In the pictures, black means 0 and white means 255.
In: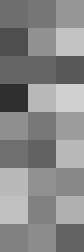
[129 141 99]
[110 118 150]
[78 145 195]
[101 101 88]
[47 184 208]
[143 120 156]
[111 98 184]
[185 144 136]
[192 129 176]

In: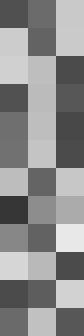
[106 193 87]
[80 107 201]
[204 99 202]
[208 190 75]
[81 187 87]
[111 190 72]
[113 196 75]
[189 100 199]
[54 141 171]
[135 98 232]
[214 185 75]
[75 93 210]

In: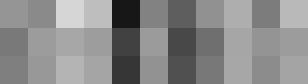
[127 152 180 165 54 146 80 120 167 140 164]
[149 138 214 190 23 130 94 145 174 124 185]
[121 156 167 157 65 155 72 111 166 148 156]

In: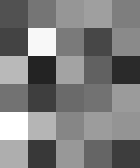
[174 56 152 101 61]
[81 117 150 159 126]
[67 248 122 71 138]
[185 35 163 97 42]
[114 62 106 114 155]
[255 181 134 156 148]

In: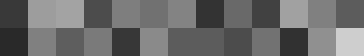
[41 128 94 122 55 138 92 92 76 114 49 144 206]
[57 157 163 76 126 113 131 51 105 65 161 128 92]

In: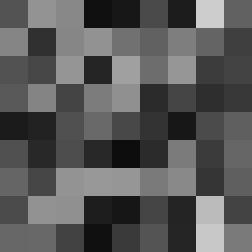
[103 104 66 16 58 84 37 200 122]
[83 147 136 16 23 74 28 205 97]
[133 48 134 146 113 97 126 100 63]
[82 71 149 37 160 109 150 60 67]
[89 132 68 124 144 43 69 46 56]
[27 34 80 105 72 51 23 75 95]
[80 40 77 40 13 43 123 59 102]
[101 70 147 152 150 122 137 53 95]
[75 146 144 29 22 69 36 187 67]

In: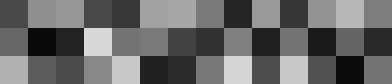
[176 91 75 136 200 33 42 119 214 77 200 82 12 116]
[73 143 151 72 55 161 167 121 37 153 54 148 183 125]
[103 10 34 216 115 121 67 50 128 32 115 25 101 40]

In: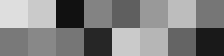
[121 136 118 38 202 182 100 25]
[222 202 17 131 95 153 189 118]
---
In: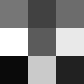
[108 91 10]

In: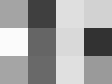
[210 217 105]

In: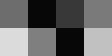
[122 7]

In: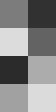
[49 220]

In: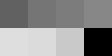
[135 201]

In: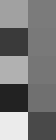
[123 58]
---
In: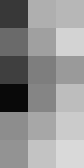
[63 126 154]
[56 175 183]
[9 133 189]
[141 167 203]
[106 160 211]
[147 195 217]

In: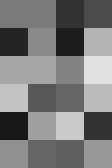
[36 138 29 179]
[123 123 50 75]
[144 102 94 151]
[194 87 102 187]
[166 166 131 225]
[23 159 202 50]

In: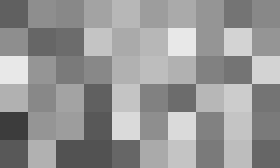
[88 177 82 82 102 170 196 122 189 102]
[142 102 108 196 170 183 232 149 211 149]
[232 149 122 136 177 189 177 129 116 211]
[96 142 136 163 183 157 170 149 116 136]
[60 149 157 88 218 142 218 129 196 122]
[177 136 163 96 196 129 108 183 204 116]

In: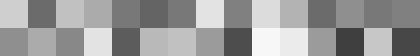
[143 171 136 227 92 185 193 155 77 247 235 155 63 199 71]
[207 107 193 171 120 100 120 227 128 220 179 107 143 120 128]

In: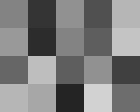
[182 167 36 210 109]
[102 190 94 145 64]
[153 44 131 94 196]
[131 52 145 80 182]

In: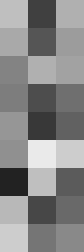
[34 191 91]
[150 56 97]
[184 71 105]
[125 77 111]
[205 117 137]
[169 85 156]
[131 176 162]
[191 64 176]
[144 234 205]

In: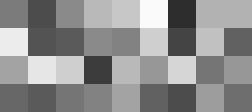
[236 83 90 138 130 207 68 193 97]
[103 90 117 130 163 97 76 157 110]
[123 76 138 185 199 250 45 178 178]
[163 230 207 60 185 151 214 117 151]

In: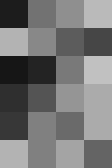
[179 136 92 70]
[55 128 106 171]
[22 35 121 193]
[28 114 143 186]
[47 84 149 171]
[179 128 164 100]
